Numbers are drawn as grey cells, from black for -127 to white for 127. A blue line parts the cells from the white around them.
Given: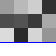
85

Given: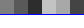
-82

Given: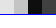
-113

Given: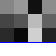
80

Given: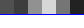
17

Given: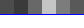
-23

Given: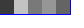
-6

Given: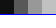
24

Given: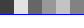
-25

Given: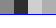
79
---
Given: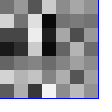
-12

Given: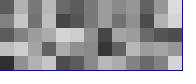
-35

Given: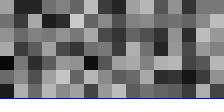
32

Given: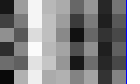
-104

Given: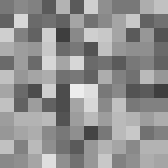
-7
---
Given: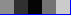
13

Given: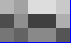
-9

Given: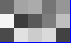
-53

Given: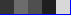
-75

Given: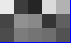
-51

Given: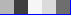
54

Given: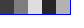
-66
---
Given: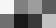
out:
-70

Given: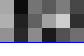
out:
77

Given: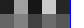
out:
-19

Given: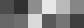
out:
-10

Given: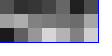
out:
-19

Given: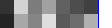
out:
-18
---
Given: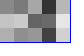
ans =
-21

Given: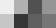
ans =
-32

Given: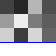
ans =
-4

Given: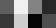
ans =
-122

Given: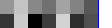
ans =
-82

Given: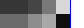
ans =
40
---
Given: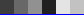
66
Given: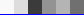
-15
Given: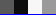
26
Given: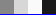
-101
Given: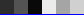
80
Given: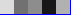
49
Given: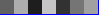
33
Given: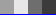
-68
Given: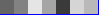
57
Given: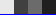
-96
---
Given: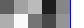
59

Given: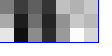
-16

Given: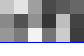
17

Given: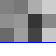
-74

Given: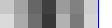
-25

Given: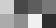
-34
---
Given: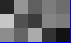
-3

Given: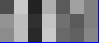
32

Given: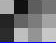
-34

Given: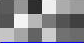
44

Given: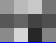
72

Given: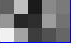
9

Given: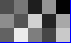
20

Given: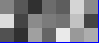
85
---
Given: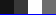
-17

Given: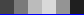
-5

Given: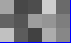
-50

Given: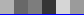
-2

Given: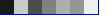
1

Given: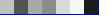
12

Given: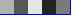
-5
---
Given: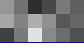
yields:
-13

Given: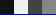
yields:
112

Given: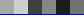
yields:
79

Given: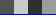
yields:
73

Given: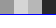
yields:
85

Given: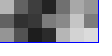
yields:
-29

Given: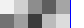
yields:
80

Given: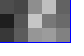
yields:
-57
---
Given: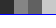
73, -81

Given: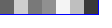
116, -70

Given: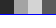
84, -85

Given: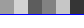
83, -74

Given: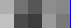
66, -67

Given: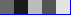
99, -102
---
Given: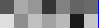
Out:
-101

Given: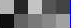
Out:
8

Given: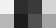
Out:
-47

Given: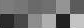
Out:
-93

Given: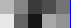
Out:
40

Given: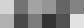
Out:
-46

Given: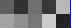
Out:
76

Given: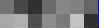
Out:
68
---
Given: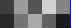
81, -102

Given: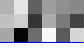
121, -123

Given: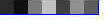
65, -111

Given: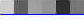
75, -80

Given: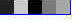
73, -122

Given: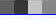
69, -72

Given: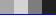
83, -94

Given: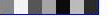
115, -116

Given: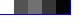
126, -122
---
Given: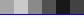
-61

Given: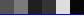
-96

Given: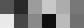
-86

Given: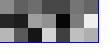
-106

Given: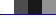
-50

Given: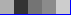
-11
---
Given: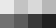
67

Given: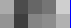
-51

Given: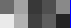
35

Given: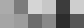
-3

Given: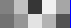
65

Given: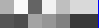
122

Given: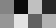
-118
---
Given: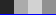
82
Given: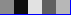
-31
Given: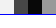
-119
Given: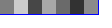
-77
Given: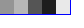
-98
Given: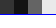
-27
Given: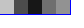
-16
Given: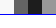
-98
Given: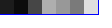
-5
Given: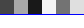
-12
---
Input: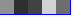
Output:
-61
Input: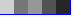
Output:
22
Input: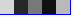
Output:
-7
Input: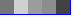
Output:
28
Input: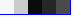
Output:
-116
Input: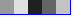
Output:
-95
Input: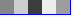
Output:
-67
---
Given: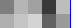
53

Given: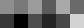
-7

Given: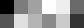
-3

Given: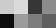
90

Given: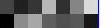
-94

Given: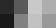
-37

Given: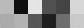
-112
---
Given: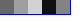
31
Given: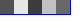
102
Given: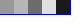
54
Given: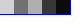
-14
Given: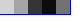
37
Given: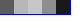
55
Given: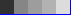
6
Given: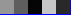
-33
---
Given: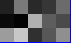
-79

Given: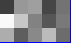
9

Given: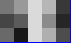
90

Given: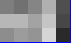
20

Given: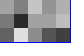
13

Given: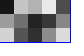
-79

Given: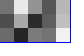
-4
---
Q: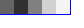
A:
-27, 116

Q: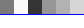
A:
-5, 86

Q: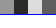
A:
23, -33

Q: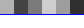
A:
50, -80

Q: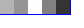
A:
52, -75

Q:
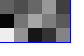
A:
-30, 4

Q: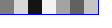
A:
-2, 69
